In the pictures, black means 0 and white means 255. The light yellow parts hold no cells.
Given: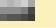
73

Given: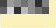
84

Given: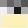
173

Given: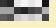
177

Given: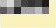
119

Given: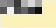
15
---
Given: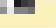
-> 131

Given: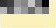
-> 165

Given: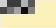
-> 15

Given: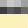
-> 76

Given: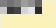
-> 228

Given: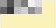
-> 141

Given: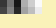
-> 190

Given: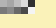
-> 74
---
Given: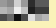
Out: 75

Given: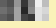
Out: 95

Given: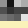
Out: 119

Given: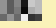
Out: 105

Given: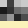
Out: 93

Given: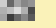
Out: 163

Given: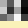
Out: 103

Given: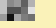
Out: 153

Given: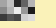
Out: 58
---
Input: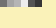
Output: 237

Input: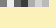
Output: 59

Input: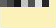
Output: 195

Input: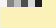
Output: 77

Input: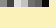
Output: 194

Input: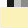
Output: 140

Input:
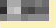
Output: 109

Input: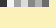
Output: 219

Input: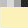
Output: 40

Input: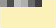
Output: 175
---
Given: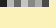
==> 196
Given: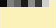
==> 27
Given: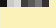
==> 63
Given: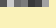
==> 124
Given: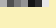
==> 148
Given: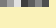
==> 62
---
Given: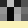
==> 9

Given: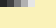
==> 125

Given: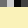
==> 207

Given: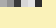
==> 214

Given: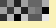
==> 90

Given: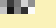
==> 130

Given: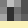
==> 48
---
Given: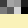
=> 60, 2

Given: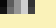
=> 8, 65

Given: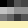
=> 0, 84

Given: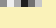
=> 142, 200

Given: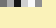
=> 114, 144

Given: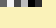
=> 101, 46

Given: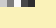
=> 204, 45

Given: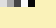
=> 223, 7
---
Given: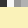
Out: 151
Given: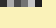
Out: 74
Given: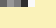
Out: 125
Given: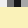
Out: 24
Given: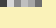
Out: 138
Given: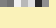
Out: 241
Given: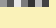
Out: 232
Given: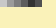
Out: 125
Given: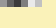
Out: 59
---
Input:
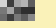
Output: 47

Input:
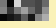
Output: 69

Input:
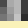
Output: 182

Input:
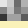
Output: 120

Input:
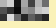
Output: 195

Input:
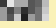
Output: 114

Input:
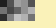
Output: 146
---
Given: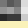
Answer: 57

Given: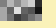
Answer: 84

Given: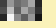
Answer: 95

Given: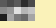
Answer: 121

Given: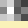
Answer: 213

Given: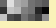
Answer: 88

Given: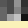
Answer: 163
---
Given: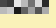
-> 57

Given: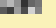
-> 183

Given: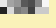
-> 163

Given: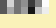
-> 212

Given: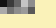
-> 59

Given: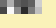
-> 175

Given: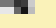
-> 118
